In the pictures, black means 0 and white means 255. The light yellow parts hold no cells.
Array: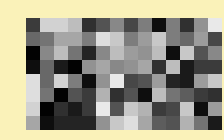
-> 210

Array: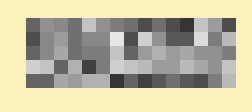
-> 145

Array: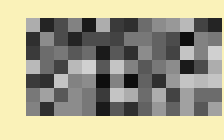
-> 36

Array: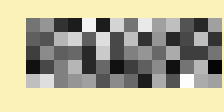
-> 149

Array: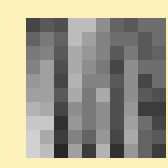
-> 89

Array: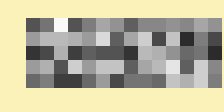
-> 116

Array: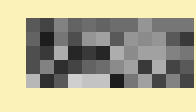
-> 68

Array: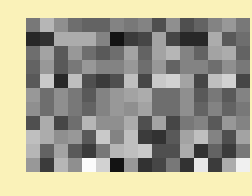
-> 182
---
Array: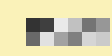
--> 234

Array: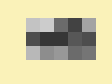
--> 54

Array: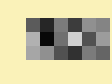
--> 112

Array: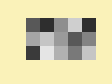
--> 154

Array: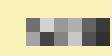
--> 152

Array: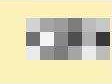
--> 135

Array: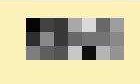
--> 56

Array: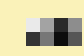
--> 42

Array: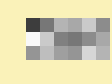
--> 128
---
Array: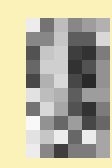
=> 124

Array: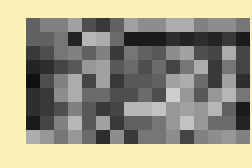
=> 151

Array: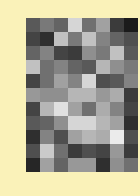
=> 143

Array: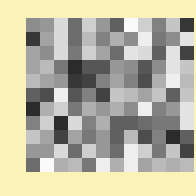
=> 175

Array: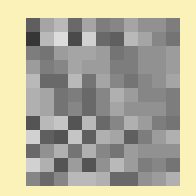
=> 156
